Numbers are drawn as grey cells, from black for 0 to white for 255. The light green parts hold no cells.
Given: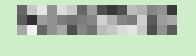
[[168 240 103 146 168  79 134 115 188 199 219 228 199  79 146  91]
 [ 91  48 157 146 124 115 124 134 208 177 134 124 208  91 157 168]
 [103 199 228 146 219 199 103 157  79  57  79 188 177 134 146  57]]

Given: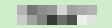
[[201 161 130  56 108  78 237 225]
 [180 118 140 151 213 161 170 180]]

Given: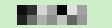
[[ 35 110 175 142 193 100 152]
 [ 16  47 213 163   4 225 163]]

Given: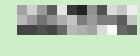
[[ 69  69  81  69 104 184 174 163 217 249 104  92]
 [184 154 115 145 174 196 125 154 125 125  92 196]
 [163 207 154  92 228  57  34 145  81 217 196 237]]

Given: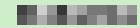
[[ 87 120 173 130  87 151  97 130 163 109 142 109]
 [ 65  97 207 151  55 185 163 120 120 109 185 151]]

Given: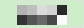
[[ 52  85 105  73 251]
 [178 190 220 211  41]]

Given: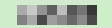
[[129 169  74 158 138 105 138  74]
 [169 200 147  96 190  86 117  55]]

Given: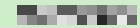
[[182 133 112 171 224 214  81 202  38 102 233 102]
 [ 72  72 202 191  92  92 152 143 112 162 143 182]]

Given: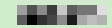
[[ 93   4  48  70 139  27 168 190 178]
 [158  81 139  59 199  93 117 117 222]]
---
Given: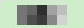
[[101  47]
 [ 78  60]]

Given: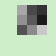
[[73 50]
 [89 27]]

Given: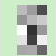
[[157  78]
 [184 202]]

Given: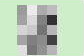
[[235 171]
 [217 129]]

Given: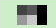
[[ 87   5]
 [201   1]]

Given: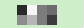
[[246 124]
 [182 124]]

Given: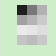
[[120 177]
 [180 202]]
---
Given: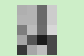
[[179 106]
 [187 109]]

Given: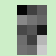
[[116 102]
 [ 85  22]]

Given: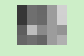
[[111 105]
 [189 138]]

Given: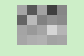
[[186 129]
 [153 165]]

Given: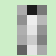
[[237 184]
 [228 147]]

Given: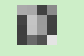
[[196 155]
 [194 156]]
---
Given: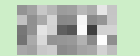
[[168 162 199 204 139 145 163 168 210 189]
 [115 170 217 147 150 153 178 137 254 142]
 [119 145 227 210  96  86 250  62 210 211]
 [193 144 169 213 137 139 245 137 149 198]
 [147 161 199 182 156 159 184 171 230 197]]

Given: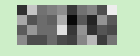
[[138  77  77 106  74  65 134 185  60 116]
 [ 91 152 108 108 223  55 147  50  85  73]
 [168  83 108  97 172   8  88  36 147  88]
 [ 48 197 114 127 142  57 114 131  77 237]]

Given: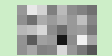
[[145 167 129 134 216 151 120  85]
 [147  90 160 153  22 140 241 166]
 [183 192 215 140 109 152 157 119]
 [143 111 171 155 174 153 192 134]
 [152 232 211 127 186 141 129 112]]

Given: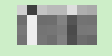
[[115 237 118 111 129  79 109 104]
 [120 237 116 118 124  75 120 121]
 [110 238 109 110 131  85 115 114]
 [207  63 195 185 185 222 174 169]]

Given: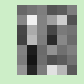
[[148  38 124 225 183  89]
 [125  21 110  80  92 113]
 [130  29 107 146 112 127]
 [ 66 185 125  42 136 107]
 [ 70 171 130  71 122 115]
 [135 241 130 159 206  82]
 [103 115 126  83  92 125]]

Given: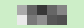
[[234 121 144  87  80]
 [170 100  55 102 133]]

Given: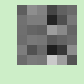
[[107 122 119 201 158  83]
 [125  81 104  30  55 140]
 [109 121 118  90 100 108]
 [111 101  97 157 137 101]
 [113 125 125  36  79 120]
 [ 94 142 130  70  97 106]]

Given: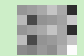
[[139 131 153 142 177 252]
 [189  73 147 154 166 195]
 [149 159 169 195 166  45]
 [185  73 146 152 162 201]
 [150 158 169 196 168  45]]
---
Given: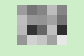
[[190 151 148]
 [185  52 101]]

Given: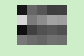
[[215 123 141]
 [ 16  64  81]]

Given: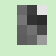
[[118  50  43]
 [ 96 113  71]]

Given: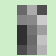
[[133 137 203]
 [ 48 116 157]]

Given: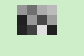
[[ 32 152  72]
 [ 36  65 223]]

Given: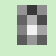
[[ 99 177  74]
 [131 242 165]]

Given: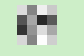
[[ 85 166  41]
 [ 52 147 220]]

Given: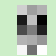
[[ 26 192   3]
 [ 75 125  33]]
